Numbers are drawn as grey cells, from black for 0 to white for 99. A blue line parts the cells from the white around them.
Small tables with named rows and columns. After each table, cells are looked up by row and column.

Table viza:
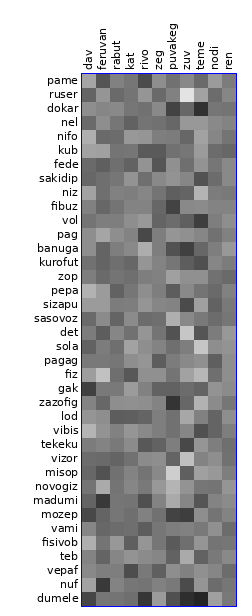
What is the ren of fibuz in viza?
51
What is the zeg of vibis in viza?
49
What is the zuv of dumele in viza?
18
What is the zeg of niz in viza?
45
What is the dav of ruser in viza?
39
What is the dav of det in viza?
48
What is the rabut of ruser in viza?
41
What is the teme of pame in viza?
41
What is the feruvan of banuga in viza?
39
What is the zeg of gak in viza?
38
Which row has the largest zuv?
ruser

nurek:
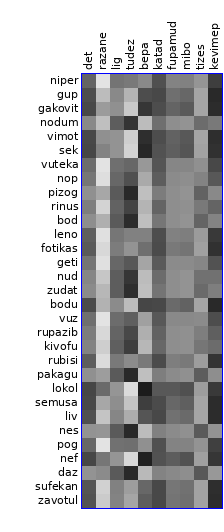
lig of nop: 40
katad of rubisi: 29
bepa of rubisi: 47
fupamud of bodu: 41
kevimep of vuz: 30
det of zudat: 54

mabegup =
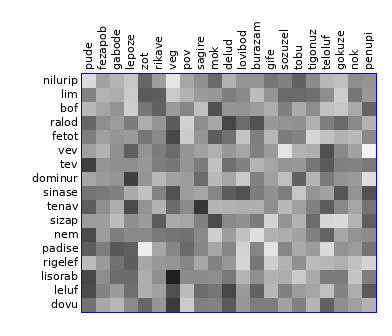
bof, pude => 72
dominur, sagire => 42
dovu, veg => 23
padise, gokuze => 57
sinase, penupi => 32
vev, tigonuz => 67
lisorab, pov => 54
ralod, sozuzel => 57
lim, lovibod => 53
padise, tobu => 66

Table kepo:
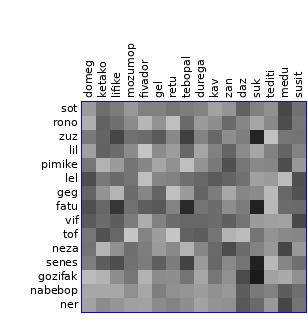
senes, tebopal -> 26
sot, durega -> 51
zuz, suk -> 14
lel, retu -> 50
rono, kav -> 55
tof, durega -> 36
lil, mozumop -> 54

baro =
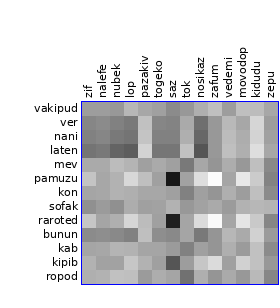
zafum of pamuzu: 98
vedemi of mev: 67
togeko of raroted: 62
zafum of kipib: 85
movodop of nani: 67
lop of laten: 36
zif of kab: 64
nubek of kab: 70
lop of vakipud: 71
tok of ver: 66
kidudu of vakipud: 73
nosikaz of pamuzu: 86

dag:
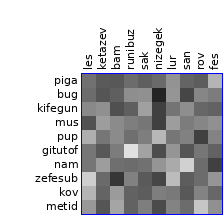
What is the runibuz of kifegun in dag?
37
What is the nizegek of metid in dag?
29
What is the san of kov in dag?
34
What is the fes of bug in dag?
48
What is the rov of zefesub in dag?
42
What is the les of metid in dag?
59
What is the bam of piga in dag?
34
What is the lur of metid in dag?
51
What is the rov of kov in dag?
51

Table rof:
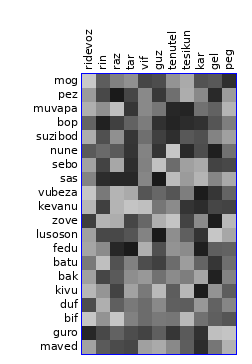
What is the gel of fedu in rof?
37
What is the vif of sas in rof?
52
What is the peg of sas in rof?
66
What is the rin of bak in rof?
27
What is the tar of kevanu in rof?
76
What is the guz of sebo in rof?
75
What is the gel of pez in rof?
16
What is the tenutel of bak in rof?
54
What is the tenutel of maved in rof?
53
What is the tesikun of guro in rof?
35
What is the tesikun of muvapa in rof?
14
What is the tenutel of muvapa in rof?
15
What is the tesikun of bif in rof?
72

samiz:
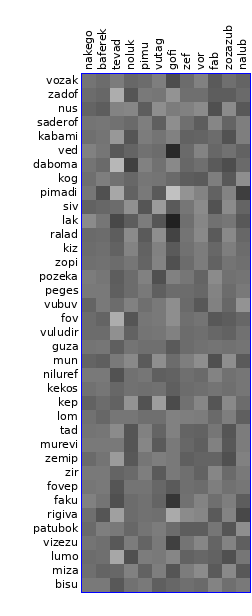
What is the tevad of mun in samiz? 47
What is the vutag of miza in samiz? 49
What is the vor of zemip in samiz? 39
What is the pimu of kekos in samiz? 43
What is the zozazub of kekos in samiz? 43
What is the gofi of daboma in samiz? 53
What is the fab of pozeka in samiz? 54
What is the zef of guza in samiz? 42
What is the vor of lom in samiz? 48
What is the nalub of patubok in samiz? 55
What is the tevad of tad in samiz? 54
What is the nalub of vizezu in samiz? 37
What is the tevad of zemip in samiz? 60
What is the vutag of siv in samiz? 60
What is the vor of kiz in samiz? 48
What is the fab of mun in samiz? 31
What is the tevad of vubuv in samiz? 42
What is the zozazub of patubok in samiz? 33

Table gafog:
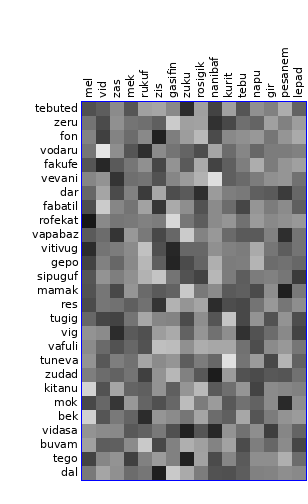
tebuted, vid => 36
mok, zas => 21
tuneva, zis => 54
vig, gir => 42
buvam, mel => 62
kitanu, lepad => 50
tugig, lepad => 30

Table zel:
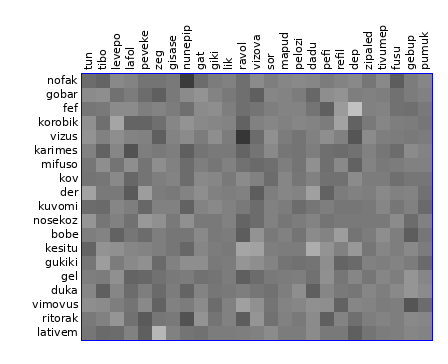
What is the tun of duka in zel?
52
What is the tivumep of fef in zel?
51
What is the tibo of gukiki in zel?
61
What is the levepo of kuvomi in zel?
52
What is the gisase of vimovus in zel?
50
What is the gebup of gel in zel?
58
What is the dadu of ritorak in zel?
54

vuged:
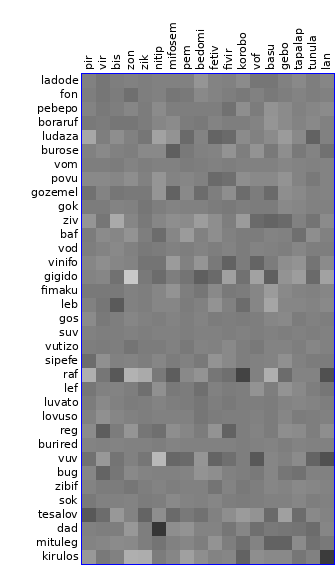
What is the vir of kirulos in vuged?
47
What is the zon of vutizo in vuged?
45
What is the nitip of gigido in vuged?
42
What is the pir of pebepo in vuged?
51
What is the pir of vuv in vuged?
44
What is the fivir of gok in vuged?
47
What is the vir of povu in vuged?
53
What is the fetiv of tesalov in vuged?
50
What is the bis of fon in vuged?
48
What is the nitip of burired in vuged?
49
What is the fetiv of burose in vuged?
51
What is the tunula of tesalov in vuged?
53
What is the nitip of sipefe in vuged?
52
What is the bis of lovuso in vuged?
52
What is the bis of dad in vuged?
49
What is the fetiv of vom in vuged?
50
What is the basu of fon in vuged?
47
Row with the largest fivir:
gigido

